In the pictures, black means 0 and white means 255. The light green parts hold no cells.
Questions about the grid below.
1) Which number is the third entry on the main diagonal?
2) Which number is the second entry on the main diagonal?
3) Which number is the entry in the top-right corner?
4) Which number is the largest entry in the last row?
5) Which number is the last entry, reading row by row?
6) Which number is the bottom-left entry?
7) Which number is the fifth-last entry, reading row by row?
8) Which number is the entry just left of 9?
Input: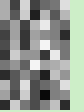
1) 65
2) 88
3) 222
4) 204
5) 43
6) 43
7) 118
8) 76

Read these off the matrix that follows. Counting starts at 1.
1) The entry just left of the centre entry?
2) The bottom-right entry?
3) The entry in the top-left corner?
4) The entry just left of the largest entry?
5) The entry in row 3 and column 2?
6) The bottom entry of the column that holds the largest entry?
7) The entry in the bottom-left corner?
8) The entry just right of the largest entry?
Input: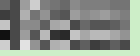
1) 167
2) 73
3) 105
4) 73
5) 73
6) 226
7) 206
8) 147

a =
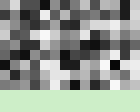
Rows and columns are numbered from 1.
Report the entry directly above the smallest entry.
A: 237
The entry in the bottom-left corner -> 122
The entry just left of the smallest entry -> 248
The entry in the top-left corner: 141
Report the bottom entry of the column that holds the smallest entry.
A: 248
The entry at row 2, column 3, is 28
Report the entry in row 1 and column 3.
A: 79
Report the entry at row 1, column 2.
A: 216
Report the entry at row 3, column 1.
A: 184
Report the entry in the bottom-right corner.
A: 193
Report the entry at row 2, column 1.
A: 58
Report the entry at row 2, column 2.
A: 131
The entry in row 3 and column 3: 79
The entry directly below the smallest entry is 162
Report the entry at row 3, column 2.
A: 141
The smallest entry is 7
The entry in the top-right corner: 204

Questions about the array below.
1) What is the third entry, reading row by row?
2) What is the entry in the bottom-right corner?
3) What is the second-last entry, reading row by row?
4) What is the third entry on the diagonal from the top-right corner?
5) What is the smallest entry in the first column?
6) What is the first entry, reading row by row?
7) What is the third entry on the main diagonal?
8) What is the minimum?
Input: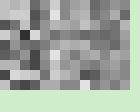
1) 193
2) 160
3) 125
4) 125
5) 71
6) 193
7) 193
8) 48

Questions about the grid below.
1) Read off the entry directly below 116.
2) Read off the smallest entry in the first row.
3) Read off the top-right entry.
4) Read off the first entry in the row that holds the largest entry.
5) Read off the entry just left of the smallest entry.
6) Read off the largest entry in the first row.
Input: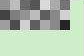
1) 208
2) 85
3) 116
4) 146
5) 137
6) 217
